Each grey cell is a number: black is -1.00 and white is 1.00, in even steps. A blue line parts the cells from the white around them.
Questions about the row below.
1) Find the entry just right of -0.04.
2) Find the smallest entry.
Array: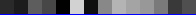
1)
-0.55
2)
-0.99

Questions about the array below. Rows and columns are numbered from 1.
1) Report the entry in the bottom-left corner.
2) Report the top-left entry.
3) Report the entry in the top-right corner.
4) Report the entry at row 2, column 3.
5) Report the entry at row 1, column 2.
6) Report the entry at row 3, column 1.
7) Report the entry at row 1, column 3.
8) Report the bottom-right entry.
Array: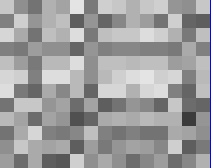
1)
0.23
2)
0.56
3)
0.56
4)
0.17
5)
0.12
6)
0.68
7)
-0.10
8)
0.39

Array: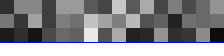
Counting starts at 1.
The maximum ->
0.82
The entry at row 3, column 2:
-0.63
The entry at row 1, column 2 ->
0.05
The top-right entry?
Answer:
0.16
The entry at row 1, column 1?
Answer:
-0.63
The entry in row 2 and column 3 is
0.27
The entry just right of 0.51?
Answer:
0.27
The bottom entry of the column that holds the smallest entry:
-0.90
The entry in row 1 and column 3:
0.05
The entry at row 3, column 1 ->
-0.79
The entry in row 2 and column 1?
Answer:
-0.06
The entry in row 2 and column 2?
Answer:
-0.57
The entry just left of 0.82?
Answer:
-0.24

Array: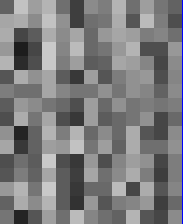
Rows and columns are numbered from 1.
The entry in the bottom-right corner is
0.09
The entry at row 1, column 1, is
-0.23
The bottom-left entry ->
-0.08
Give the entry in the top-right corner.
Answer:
-0.23
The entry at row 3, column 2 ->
-0.45
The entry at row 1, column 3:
0.24
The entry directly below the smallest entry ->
-0.66
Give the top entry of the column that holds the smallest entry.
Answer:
0.52
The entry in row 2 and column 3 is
0.09
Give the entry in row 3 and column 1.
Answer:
0.35
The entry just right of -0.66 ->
-0.39
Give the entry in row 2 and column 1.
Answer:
0.30
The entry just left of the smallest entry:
0.19
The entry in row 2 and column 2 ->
0.35
